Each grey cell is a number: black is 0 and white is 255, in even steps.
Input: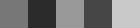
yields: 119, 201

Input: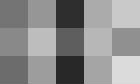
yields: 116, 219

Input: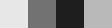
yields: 231, 185

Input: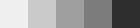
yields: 239, 46

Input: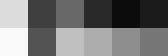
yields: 220, 118

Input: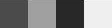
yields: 75, 239

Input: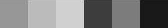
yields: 150, 24

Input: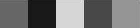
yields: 102, 149
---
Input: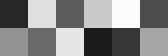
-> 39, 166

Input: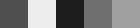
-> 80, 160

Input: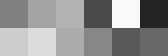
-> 128, 103

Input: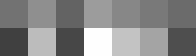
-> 114, 78

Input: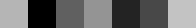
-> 181, 195

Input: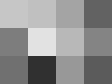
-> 198, 91
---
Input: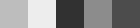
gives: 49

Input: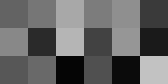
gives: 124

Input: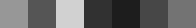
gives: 29

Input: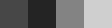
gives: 36

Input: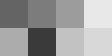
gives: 124

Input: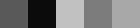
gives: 193

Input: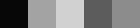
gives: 209
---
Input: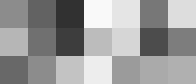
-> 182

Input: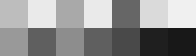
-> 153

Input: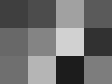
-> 104

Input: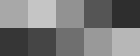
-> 54

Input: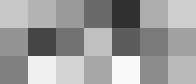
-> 148

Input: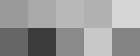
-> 102

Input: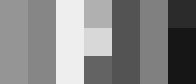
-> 149
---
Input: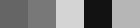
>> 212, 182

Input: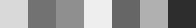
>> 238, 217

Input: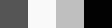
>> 249, 191

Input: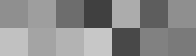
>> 199, 193

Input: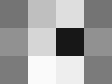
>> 250, 238

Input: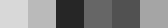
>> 216, 186
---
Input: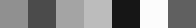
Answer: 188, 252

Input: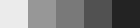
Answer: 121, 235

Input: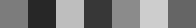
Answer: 55, 205

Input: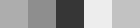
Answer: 54, 237

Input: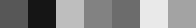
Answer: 130, 233

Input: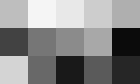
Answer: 139, 245

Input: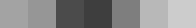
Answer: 62, 204
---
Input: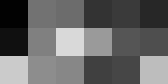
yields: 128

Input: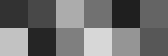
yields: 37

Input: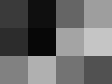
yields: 7

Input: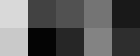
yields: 4

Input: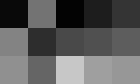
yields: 45

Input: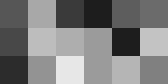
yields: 189

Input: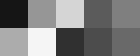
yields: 245

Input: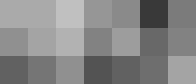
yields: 164

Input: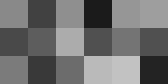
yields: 93
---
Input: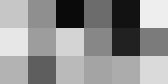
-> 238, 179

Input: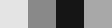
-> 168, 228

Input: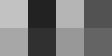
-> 82, 167

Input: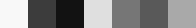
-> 169, 248

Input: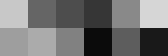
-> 214, 158

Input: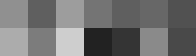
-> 81, 172

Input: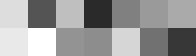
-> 170, 233

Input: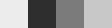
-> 200, 236
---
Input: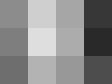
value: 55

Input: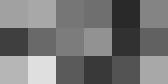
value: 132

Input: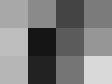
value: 123

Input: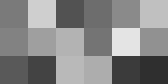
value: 192

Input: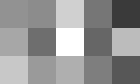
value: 58

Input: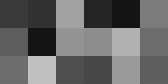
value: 123
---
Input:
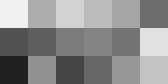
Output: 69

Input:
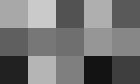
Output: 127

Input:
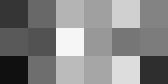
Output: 187

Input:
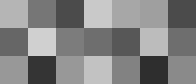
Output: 152

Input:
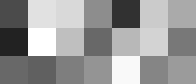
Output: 126

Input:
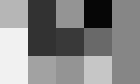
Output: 148

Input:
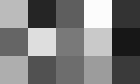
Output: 109

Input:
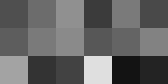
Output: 66

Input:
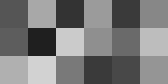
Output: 121
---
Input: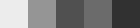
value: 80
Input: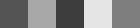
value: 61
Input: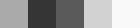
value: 90
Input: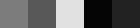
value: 225
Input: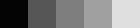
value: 126
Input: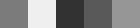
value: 50
